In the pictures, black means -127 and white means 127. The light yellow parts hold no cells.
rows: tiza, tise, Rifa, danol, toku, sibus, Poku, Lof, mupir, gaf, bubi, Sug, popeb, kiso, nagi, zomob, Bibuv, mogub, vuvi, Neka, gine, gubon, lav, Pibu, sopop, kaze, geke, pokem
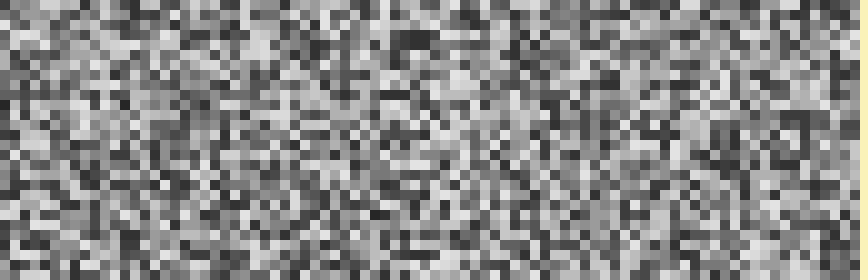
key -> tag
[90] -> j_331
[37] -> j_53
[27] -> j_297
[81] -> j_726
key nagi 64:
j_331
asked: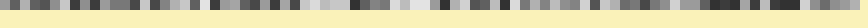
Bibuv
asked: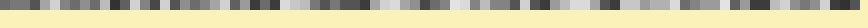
Lof
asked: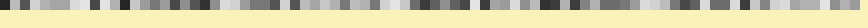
bubi
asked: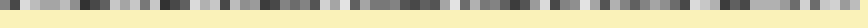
mogub

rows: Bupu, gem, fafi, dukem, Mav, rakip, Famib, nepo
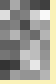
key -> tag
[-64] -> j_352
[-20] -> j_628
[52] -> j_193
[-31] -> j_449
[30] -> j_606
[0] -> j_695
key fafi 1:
j_695
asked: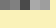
fafi
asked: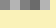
dukem
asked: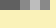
Mav

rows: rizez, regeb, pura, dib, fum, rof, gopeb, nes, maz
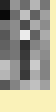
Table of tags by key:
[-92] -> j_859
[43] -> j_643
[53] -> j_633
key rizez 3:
j_633
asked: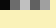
regeb
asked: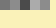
pura
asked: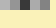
nes
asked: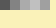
maz

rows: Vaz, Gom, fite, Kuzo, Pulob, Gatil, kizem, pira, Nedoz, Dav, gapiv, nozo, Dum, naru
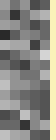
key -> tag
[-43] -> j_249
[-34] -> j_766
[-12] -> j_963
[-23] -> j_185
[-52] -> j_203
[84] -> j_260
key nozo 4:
j_249
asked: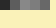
Kuzo
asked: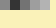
Gom

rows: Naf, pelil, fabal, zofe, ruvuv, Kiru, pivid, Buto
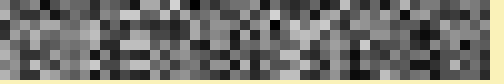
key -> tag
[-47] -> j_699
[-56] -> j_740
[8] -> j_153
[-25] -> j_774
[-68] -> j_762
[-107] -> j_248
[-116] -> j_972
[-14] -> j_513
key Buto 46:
j_774
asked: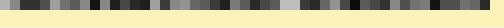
Kiru
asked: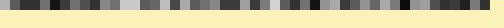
pelil
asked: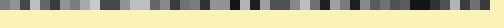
pivid
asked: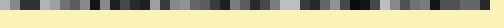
Buto

